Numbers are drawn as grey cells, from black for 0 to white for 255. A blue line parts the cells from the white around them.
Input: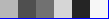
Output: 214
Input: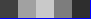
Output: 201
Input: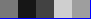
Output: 66
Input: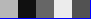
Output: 102
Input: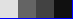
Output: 100
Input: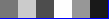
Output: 254
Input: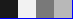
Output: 242
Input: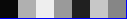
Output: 32
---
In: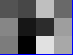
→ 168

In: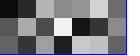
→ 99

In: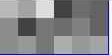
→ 163

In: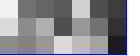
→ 28

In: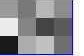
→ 112

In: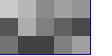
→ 160
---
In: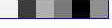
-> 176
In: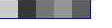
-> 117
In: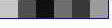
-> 16
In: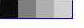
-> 175
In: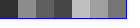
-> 94
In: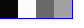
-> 105
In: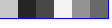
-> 72
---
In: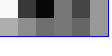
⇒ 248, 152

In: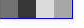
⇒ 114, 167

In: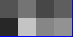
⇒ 83, 146

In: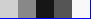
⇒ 208, 248

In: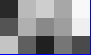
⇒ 41, 74

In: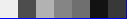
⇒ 239, 56

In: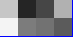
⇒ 198, 91

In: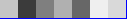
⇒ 197, 217

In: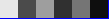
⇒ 231, 14

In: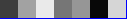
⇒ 61, 214
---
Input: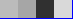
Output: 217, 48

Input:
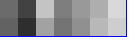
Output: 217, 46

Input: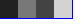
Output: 211, 33

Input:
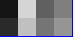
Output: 213, 21

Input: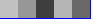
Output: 193, 62

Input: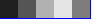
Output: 229, 32

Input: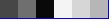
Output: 244, 9

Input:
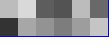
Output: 217, 51

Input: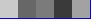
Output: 202, 58
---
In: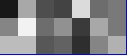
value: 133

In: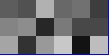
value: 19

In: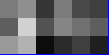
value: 63

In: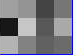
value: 97

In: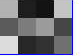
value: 50

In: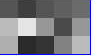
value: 129

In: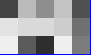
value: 239

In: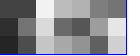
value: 96
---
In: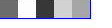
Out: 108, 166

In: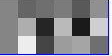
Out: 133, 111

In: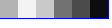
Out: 179, 13

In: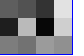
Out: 94, 144

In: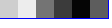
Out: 206, 93

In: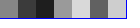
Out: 134, 206

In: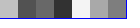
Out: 193, 126

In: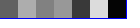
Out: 97, 4
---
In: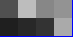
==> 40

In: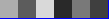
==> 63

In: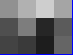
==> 38

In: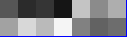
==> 43

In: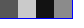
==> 87

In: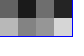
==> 36
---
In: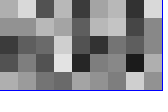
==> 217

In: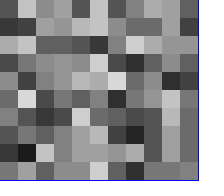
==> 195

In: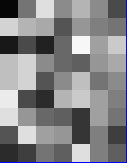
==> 116

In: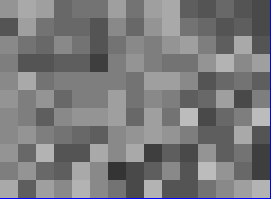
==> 169

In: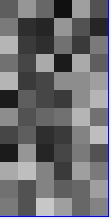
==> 150
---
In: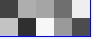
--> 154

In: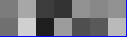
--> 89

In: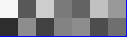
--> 77

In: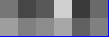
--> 97

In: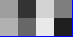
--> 233

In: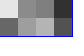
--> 180
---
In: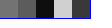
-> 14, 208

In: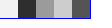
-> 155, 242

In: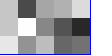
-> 135, 254

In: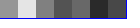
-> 83, 229

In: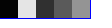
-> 48, 229

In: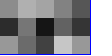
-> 21, 198

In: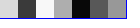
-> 174, 248

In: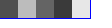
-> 100, 231

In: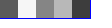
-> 133, 246
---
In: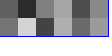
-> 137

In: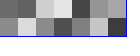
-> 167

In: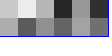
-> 48

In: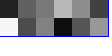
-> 65

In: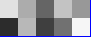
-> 152

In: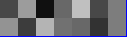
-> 125

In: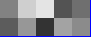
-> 111

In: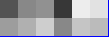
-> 226

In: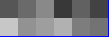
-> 66
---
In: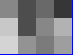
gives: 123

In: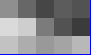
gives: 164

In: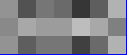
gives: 106

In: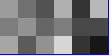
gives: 52

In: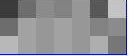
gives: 174

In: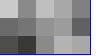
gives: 179

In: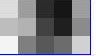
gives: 108

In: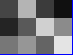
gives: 100
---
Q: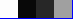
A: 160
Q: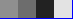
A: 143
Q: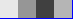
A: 181
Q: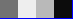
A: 185
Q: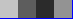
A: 147
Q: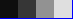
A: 146
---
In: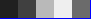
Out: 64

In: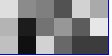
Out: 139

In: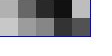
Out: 103

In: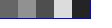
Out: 145

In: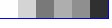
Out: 212

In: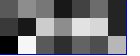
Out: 141

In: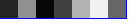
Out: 144

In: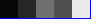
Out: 38
